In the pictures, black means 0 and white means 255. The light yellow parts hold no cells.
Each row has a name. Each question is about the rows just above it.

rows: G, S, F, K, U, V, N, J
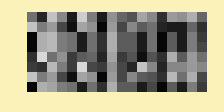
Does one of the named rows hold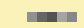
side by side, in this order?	yes
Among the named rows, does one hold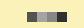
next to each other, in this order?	yes
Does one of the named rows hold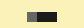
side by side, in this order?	no
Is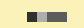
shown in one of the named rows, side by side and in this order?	yes
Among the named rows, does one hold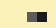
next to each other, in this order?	yes
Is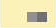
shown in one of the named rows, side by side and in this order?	no

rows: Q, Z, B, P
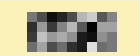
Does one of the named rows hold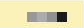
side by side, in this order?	yes
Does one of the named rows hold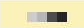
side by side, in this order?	no
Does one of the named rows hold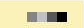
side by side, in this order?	no
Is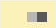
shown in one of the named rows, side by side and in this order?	yes
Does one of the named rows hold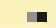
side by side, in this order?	yes

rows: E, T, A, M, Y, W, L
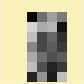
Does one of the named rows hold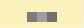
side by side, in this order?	no
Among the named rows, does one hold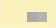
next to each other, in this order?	yes

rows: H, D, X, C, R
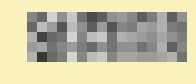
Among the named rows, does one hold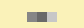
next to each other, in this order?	no
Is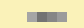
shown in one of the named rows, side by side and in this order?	yes
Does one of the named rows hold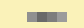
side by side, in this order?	no

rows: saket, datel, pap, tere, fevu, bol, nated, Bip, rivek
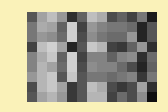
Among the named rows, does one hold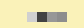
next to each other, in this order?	no
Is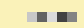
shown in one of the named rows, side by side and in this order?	no
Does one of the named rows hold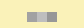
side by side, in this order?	yes

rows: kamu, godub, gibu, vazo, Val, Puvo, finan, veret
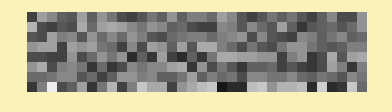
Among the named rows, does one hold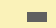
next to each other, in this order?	yes
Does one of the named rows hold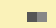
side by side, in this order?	yes
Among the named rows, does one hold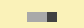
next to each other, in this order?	yes
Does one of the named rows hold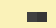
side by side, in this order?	yes

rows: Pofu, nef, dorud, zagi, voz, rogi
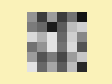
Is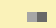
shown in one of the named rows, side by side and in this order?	no
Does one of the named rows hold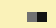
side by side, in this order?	yes
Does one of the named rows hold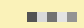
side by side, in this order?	no
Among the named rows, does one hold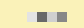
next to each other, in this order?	yes
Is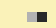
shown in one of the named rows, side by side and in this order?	no
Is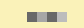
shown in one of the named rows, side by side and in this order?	no
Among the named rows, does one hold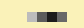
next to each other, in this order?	no

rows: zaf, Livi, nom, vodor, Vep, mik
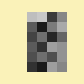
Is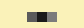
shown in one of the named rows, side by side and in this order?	yes
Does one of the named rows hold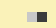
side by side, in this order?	yes
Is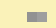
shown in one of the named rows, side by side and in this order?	no
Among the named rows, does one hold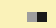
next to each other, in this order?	no
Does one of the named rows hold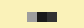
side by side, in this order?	no
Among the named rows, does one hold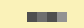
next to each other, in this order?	yes

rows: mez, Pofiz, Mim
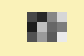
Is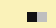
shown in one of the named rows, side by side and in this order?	no
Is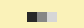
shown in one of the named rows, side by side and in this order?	yes
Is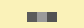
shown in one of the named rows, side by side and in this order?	no
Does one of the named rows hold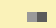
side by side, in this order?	yes
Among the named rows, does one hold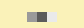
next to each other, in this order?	yes

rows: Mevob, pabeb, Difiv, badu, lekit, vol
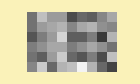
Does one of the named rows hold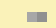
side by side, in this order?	yes
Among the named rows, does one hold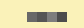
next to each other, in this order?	yes

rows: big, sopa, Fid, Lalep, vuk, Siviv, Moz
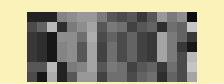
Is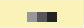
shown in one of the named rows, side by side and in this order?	no
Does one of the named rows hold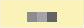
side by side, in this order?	no
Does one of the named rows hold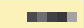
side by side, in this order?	no
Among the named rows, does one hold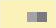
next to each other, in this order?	yes
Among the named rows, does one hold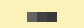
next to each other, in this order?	yes

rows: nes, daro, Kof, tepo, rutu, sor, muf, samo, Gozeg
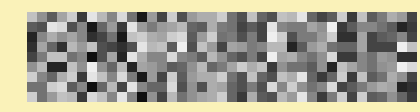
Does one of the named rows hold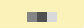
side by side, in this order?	no
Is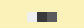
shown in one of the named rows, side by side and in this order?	yes
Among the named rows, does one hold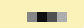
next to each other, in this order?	no
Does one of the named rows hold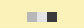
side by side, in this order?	no
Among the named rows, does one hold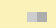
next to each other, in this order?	yes

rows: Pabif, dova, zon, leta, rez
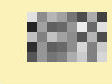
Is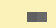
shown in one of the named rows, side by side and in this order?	yes
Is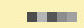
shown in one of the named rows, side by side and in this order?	no
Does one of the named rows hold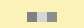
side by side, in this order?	no
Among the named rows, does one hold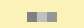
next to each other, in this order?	no
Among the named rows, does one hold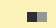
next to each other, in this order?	yes

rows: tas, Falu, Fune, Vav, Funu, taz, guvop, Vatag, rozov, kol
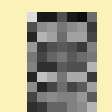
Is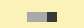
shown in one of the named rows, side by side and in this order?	yes
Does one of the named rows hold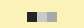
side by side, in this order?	no

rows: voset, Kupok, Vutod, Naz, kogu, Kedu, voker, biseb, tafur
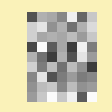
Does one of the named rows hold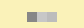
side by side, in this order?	no
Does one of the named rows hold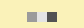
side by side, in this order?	no
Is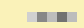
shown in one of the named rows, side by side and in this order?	no
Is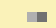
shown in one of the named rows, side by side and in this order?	yes
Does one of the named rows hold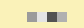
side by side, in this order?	no
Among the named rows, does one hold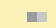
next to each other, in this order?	yes

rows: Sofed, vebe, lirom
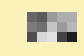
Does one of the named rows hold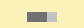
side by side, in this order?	no
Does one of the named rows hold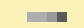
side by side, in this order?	no
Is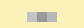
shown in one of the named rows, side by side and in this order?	yes
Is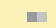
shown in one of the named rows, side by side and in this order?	no
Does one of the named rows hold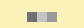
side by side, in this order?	yes

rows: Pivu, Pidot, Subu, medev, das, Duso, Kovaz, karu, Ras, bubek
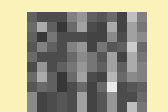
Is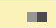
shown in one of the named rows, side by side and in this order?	yes
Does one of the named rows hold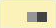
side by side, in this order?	yes
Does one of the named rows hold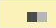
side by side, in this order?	no
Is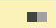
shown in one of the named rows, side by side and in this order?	yes
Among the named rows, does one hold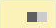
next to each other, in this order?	yes
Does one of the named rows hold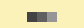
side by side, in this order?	no
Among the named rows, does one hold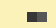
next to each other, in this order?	no

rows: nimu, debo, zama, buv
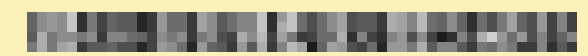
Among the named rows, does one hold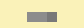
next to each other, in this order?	yes
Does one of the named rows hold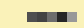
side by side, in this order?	yes
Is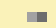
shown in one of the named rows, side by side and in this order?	no
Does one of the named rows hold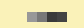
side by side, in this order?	no
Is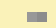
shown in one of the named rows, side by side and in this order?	yes
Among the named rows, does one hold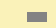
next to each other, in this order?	yes
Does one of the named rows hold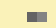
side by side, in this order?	yes

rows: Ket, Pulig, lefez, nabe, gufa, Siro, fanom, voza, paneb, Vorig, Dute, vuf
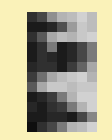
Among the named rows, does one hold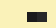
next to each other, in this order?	yes
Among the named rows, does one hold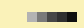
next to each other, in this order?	no
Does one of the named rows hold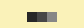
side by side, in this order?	no

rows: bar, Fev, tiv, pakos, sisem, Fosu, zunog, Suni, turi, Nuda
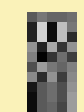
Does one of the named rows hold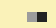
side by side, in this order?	no
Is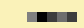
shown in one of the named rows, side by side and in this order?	no
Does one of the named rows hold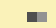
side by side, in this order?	yes
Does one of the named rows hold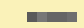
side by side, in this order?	yes
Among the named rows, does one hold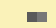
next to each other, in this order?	yes

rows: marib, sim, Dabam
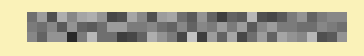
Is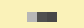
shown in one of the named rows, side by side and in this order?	yes
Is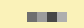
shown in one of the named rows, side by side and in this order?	no

